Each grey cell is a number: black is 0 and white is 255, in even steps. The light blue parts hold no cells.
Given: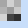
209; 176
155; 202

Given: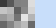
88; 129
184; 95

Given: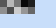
184; 118
77; 204

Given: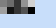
108; 53
20; 53

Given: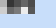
54; 79
105; 122

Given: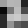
182; 180
118; 187

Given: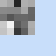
166; 36
135; 134

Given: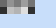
146; 122
192; 179
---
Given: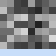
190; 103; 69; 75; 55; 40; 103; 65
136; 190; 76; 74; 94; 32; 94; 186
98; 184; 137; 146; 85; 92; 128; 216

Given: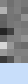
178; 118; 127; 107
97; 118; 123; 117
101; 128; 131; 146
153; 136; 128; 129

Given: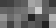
101; 96; 110; 116; 143; 204; 97; 106
125; 67; 116; 71; 91; 78; 33; 152

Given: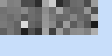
113; 121; 122; 137; 110; 99; 140; 112; 164; 113; 99; 103; 148; 77
122; 114; 99; 218; 102; 91; 151; 137; 86; 156; 92; 117; 87; 26

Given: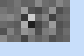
117; 106; 113; 156; 82; 72; 100; 146; 79; 98
106; 99; 91; 172; 31; 70; 99; 155; 81; 94
137; 105; 110; 68; 116; 99; 112; 79; 92; 100

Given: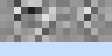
145; 142; 224; 78; 29; 70; 145; 205; 154; 165; 139; 177; 222; 102; 158; 165
148; 140; 177; 130; 114; 125; 171; 106; 156; 175; 149; 119; 190; 140; 146; 128
143; 162; 114; 160; 177; 113; 182; 158; 145; 140; 147; 152; 129; 119; 149; 152

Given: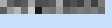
94; 153; 182; 113; 205; 24; 124; 116; 155; 101; 112; 124; 117; 126; 107

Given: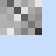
162; 178; 83; 224; 169; 152
176; 174; 178; 161; 118; 152
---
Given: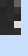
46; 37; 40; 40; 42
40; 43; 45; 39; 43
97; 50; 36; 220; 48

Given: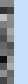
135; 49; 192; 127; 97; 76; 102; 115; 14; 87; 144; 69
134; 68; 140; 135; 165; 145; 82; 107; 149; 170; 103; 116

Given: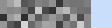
144; 143; 48; 151
161; 134; 154; 88
188; 139; 175; 66
86; 117; 45; 213
98; 70; 157; 105
130; 201; 91; 136
123; 73; 126; 165
144; 52; 152; 160
55; 168; 132; 65
119; 185; 87; 138
115; 126; 172; 115
117; 113; 75; 203
126; 111; 138; 135

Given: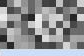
48; 211; 233; 183; 100; 37; 119
131; 74; 171; 75; 197; 183; 42
198; 96; 173; 139; 173; 160; 158
146; 162; 69; 109; 109; 150; 167
104; 102; 39; 200; 82; 133; 152
142; 149; 233; 227; 203; 49; 72
66; 189; 167; 96; 177; 218; 78
61; 169; 206; 203; 87; 179; 67
192; 81; 210; 85; 203; 186; 111
76; 125; 116; 186; 60; 101; 211
87; 156; 39; 72; 108; 169; 155
206; 93; 213; 105; 106; 163; 88

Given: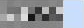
139; 141; 167; 135
128; 116; 208; 131
136; 113; 145; 136
131; 204; 220; 131
133; 114; 23; 129
130; 50; 117; 132
129; 188; 44; 133
136; 79; 91; 133
132; 204; 83; 135

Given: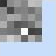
49; 141; 144; 174; 125; 170
139; 72; 169; 121; 117; 204
154; 125; 164; 86; 111; 179
135; 130; 136; 96; 251; 104
191; 115; 157; 114; 64; 174
184; 142; 131; 157; 72; 132
